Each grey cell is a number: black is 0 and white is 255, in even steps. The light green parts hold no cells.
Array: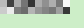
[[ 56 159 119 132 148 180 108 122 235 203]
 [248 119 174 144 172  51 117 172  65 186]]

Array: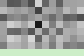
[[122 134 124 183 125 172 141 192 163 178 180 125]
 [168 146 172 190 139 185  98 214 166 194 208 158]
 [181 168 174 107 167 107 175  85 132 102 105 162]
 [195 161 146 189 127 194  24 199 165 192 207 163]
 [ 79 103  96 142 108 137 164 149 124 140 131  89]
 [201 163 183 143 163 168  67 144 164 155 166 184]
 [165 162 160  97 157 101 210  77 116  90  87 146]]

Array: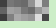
[[ 73 222 149 158 169 128  60]
 [179 151 107 120 153 160  99]
 [125 214 146 106 111 119  64]]

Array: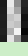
[[ 34 153 227  28]
 [  8 243 175  33]
 [ 23 192 203  30]
 [ 18 208 195  31]
 [ 31 165 220  29]
 [ 37 141 234  26]]

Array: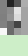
[[164 155 107 247]
 [164  68 107 129]
 [164 218 147 127]
 [164 227 141 129]
 [173  84  35 129]]

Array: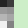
[[130 240]
 [166 181]
 [146 153]
 [ 60  36]]

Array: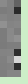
[[133 133 126]
 [ 45 129 127]
 [214 138 128]
 [ 46 132 131]
 [126 126 123]
 [145 138 124]
 [125 137 124]
 [134 132 145]
 [130 128 132]
 [ 43 127 124]
 [ 99 128 138]]

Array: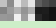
[[ 19  26  41 233 158 240 149 152]
 [ 18  29  27 174 148 180 156 131]
 [ 64  76  94 229 187 231 140 194]]
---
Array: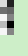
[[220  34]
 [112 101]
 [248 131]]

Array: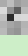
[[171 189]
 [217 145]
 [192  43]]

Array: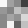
[[247 160]
 [151 131]
 [137 164]]

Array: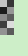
[[196  54]
 [ 28 149]
 [138  92]]

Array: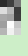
[[ 42  63]
 [220 182]
 [168 161]]

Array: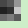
[[ 71  87]
 [ 33  47]
 [106 123]]

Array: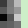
[[ 59 121]
 [ 89 125]
 [  6  84]]

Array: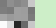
[[123 143]
 [126 122]
 [165 154]]
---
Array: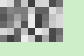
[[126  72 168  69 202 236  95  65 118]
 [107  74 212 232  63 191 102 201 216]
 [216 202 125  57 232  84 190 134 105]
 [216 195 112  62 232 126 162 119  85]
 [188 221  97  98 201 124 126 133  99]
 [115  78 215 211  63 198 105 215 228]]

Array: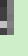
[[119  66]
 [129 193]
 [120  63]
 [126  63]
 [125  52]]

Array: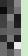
[[140  88 111]
 [234  27 111]
 [ 29 119  44]
 [ 99 102  93]
 [ 31 106  66]
 [ 26 132  64]
 [115  67  11]
 [134  61  45]]

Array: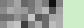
[[173 188 107 170 131  62 195 182 141]
 [170 166 107  88 197 121 145 114 110]
 [163  84 183 156 121 154 160 172 140]
 [129  16 122 152 117 103 165 139 124]]

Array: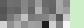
[[245 130 207  30 156 161 142 174 145 211]
 [200  88 157 132 129 122 195 146 119  89]
 [155 166  98 115 177 102 136 100 104  84]
 [137 168 102 106 156 114 133 110 112  93]]

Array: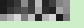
[[118  27 213 179  37 194 125 214 178 148]
 [139 165  35  45 171  61  83  69  52  28]
 [144 130  64  36 189  57 139  56  37  27]]
